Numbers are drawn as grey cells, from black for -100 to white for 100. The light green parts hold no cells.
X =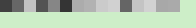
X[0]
-50
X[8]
59
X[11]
54
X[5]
-59
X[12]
65

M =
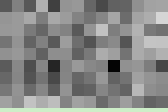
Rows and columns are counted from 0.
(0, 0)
-31
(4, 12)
25
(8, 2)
52
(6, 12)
16
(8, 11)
3
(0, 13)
29
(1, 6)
3
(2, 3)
-20
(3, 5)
23
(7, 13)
7
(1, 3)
-2
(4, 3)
-24
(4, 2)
2
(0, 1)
1
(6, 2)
-35
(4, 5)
11
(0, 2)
-31
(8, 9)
3
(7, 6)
-27
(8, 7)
19
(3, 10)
-34
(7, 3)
5
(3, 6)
-14
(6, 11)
26
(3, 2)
-22
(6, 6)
-20
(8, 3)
36
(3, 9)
8
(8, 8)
-17
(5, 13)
-45
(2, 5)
2
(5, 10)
14
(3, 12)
54
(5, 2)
-39

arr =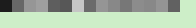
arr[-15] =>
-78
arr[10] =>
-7
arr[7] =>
-16
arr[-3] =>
7

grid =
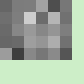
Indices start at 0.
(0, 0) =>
-20
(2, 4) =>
17
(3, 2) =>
24
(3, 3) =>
17
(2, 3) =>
6
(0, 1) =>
-3
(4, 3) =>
-7
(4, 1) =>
-51
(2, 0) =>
-17

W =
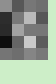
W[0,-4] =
12
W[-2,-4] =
-89
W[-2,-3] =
-21
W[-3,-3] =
27
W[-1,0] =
-8

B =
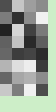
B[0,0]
-39
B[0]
[-39, 55, 24, 9]
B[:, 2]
[24, 9, -49, -68, -47, 86, 38, 88]
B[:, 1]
[55, -62, 67, 53, -52, 74, 30, -2]
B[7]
[57, -2, 88, -40]
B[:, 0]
[-39, -3, -73, -24, -19, 41, -20, 57]
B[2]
[-73, 67, -49, -4]

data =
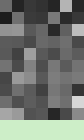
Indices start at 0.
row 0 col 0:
-15
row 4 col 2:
25
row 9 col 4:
-70
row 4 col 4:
-41
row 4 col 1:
-49
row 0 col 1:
-72
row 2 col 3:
-19
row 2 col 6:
48
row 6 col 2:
10
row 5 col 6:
-10
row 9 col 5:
-43
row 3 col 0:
-29
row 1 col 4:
-5
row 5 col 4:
-6
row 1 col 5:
-67
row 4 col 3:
-30
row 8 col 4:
-1
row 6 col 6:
-4

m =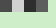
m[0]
-41
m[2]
-64

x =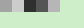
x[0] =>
28
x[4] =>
43

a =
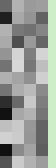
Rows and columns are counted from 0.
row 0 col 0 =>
-19
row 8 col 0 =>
-65
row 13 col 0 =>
-34
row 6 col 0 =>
38
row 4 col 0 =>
16
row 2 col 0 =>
40
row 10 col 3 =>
-22
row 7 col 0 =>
-9
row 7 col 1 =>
36
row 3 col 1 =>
-39
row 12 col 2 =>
28
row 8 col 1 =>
-18
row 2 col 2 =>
-11
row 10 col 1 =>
58
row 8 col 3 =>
-1
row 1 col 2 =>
16
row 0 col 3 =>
24

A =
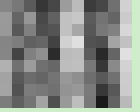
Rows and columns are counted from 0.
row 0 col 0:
5
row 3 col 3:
-20
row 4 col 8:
-68
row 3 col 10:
51
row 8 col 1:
-25
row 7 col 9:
-31
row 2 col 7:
-32
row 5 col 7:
-6
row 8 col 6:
49
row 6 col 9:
-11
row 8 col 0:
-3
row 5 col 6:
50
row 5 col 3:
-12
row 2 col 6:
31
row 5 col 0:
39
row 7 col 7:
-4
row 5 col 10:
65
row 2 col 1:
-31
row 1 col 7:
-29
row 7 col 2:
-3
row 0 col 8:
-44
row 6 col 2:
-15
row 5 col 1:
-11
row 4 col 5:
47
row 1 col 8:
-10
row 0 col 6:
47
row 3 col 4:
-48
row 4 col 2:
0
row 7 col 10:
59
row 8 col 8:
-80
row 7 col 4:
-11
